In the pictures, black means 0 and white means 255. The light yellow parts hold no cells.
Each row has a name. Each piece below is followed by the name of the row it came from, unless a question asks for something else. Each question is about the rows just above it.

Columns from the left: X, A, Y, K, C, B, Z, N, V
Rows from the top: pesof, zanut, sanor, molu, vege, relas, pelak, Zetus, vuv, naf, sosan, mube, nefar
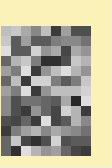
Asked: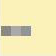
sosan
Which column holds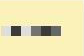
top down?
Y

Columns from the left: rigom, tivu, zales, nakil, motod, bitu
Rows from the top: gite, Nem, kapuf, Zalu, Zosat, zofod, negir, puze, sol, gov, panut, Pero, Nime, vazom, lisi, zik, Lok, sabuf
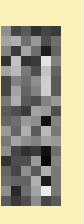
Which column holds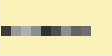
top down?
zales
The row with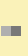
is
lisi
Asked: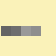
gov

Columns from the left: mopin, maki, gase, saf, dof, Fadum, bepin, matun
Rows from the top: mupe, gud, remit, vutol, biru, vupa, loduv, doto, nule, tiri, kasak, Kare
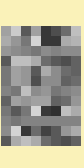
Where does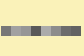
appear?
biru
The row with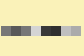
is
nule
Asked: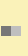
loduv
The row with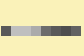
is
vutol
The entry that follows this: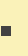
[89]
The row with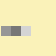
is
gud

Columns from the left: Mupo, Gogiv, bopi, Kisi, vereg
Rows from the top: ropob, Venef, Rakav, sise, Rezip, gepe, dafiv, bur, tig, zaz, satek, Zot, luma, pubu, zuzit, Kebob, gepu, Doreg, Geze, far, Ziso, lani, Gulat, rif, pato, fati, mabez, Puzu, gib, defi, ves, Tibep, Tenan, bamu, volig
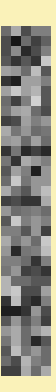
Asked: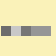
Kebob
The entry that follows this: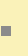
[41]

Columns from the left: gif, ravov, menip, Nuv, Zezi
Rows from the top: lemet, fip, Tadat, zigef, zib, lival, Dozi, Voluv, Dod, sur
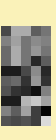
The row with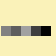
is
Dod
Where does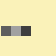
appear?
Dod
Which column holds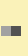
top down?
menip
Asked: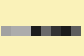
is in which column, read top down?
ravov

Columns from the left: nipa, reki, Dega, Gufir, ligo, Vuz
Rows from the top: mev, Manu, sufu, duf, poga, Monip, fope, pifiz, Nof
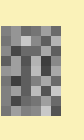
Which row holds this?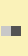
Nof
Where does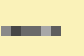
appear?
sufu

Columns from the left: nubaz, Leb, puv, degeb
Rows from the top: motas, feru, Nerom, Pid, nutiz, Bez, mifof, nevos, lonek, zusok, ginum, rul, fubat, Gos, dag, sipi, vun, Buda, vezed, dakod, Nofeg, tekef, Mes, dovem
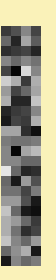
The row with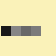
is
dovem
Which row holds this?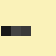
zusok
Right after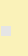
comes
[104]
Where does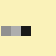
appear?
Mes
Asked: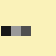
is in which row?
sipi
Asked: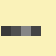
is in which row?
motas
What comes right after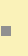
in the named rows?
[174]

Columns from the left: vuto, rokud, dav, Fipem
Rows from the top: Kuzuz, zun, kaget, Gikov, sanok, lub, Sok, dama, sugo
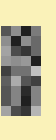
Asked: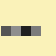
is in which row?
Kuzuz
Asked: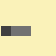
sanok

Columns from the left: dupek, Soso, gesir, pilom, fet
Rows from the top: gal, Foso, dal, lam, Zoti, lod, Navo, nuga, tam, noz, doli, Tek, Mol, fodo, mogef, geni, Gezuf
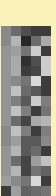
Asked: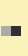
lam
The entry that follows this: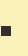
[78]

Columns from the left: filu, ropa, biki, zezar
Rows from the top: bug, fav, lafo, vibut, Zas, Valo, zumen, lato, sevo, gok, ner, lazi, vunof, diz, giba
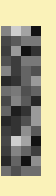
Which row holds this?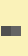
zumen
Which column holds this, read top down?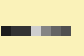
ropa
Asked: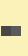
fav
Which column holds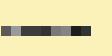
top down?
ropa
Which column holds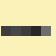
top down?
filu
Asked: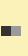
sevo

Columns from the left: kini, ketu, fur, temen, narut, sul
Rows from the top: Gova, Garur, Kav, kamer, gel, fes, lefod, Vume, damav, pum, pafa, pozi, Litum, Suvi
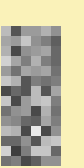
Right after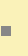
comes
[104]
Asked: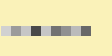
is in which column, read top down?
kini
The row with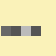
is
lefod

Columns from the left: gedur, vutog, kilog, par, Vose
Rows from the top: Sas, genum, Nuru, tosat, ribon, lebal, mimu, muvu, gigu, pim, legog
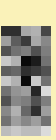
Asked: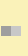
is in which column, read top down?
vutog
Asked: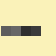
ribon
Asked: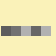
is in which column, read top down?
vutog
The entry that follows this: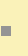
[158]

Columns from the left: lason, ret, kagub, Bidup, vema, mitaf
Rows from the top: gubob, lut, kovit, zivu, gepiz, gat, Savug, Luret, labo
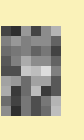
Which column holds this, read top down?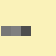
ret
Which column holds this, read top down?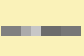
kagub
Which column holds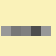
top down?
ret
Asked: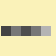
Luret
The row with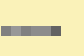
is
lut

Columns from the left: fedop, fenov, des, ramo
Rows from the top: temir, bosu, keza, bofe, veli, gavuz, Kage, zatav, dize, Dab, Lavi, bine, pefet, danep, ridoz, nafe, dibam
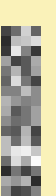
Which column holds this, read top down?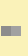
ramo
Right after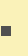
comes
[130]
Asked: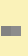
zatav

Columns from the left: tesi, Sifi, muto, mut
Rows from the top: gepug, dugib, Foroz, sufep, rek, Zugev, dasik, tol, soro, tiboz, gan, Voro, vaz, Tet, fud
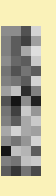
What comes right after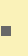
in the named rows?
[92]
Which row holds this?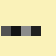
tol
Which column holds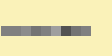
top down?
tesi

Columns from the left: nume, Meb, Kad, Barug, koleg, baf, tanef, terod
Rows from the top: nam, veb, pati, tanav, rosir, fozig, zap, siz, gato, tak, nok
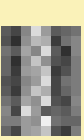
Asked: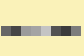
nok
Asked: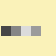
nam
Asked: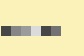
fozig
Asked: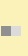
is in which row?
siz
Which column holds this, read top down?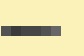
baf
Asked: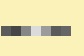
nam
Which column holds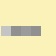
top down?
Barug

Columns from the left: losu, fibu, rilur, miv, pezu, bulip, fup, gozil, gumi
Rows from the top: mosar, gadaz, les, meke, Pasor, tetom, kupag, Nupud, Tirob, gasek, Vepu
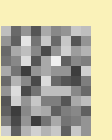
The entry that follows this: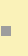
[179]
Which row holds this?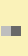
mosar
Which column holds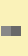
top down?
bulip

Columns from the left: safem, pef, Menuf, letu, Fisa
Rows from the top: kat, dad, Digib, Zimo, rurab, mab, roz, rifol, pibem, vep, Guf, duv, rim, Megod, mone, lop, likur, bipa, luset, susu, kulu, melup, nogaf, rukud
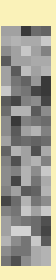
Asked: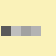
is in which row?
rurab
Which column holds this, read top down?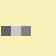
Fisa
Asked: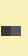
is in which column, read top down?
pef
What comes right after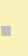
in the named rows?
[161]
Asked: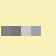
luset
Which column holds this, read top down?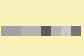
Menuf
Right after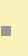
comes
[57]

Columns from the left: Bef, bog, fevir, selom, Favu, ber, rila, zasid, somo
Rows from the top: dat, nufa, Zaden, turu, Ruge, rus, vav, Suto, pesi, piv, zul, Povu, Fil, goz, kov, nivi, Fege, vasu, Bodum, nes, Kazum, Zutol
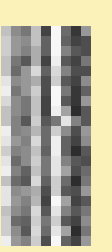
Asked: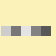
goz
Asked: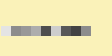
rus

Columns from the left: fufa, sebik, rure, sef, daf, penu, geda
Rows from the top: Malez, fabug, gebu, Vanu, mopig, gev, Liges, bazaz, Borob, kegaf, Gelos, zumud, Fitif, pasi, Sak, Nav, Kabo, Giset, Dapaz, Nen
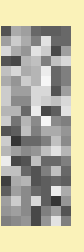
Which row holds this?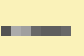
Malez
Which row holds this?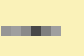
Dapaz
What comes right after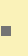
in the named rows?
[181]

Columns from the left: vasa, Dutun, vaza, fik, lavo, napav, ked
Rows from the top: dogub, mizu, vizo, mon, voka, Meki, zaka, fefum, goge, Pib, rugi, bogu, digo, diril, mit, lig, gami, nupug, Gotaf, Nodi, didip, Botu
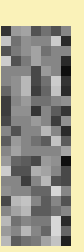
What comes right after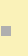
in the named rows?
[163]
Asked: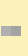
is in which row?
mit
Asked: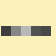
lig

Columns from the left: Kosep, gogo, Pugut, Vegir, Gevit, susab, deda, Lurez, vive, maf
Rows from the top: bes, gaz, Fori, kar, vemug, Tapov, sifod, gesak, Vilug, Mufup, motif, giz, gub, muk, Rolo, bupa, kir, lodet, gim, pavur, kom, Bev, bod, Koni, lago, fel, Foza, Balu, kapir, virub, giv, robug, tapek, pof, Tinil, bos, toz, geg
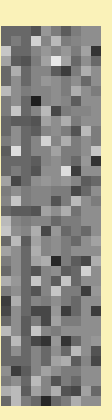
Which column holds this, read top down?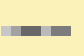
Kosep
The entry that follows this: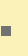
[142]
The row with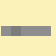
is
bod
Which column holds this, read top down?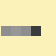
maf
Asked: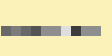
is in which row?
Rolo
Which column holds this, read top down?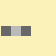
Kosep

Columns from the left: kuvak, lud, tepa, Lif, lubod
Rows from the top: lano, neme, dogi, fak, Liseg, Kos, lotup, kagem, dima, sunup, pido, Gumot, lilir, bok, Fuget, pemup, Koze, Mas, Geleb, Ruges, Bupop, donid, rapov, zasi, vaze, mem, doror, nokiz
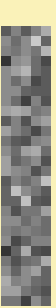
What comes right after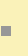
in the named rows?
[109]
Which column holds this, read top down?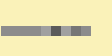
kuvak

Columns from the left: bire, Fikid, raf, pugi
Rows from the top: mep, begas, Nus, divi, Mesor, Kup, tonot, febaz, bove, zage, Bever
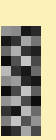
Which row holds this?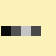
divi
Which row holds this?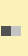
divi
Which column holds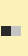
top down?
raf
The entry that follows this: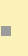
[41]
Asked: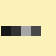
Bever
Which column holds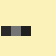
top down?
pugi

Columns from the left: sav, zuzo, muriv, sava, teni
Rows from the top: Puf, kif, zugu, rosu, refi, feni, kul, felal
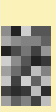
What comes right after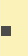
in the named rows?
[118]
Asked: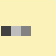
refi
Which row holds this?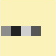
Puf
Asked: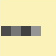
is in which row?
zugu
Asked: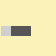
Puf

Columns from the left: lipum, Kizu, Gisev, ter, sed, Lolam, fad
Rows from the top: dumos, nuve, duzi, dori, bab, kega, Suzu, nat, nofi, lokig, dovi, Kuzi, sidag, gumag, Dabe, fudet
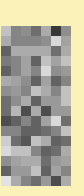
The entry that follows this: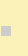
[110]
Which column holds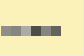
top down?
Gisev
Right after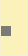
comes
[133]
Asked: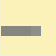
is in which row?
nuve
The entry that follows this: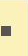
[193]
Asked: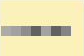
kega
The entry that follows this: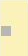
[77]

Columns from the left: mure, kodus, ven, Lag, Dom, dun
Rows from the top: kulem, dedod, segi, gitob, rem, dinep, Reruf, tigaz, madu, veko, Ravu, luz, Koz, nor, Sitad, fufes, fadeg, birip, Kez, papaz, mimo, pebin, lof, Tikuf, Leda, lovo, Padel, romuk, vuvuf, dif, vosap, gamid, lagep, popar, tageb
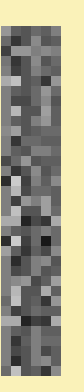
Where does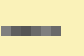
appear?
mimo
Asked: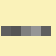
veko
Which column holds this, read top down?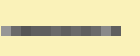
dun
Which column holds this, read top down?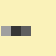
kodus
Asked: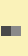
lof
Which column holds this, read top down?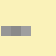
Dom
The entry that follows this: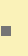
[54]

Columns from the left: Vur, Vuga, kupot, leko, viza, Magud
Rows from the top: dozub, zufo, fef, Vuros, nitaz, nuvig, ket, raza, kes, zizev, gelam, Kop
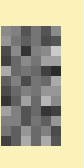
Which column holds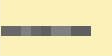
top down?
Vuga
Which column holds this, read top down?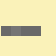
leko

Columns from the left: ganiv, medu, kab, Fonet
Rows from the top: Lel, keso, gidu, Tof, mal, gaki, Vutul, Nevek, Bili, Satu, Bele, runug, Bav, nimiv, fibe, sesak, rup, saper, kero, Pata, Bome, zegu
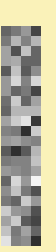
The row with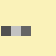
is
gidu
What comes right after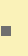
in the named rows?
[203]
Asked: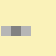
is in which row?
keso
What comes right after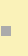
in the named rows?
[101]
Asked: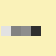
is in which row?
zegu
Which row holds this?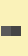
Pata

